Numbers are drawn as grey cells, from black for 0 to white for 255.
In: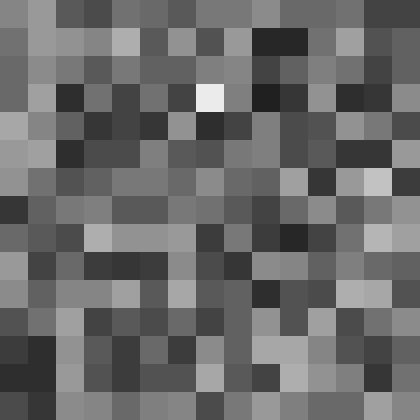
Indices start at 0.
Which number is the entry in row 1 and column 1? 153
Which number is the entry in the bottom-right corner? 133
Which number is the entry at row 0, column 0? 133
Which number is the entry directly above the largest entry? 127
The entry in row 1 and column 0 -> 113
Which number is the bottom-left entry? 75
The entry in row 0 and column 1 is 153
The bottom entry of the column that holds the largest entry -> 75
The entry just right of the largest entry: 127
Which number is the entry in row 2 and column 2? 120
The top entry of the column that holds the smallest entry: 139
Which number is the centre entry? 113
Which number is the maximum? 235
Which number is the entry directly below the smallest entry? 127
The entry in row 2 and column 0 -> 105
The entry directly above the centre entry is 139
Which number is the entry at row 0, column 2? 89
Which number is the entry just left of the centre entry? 120
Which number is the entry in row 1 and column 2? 146
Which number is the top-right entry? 67
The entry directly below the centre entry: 60
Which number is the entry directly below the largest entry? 46
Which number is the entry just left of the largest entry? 67
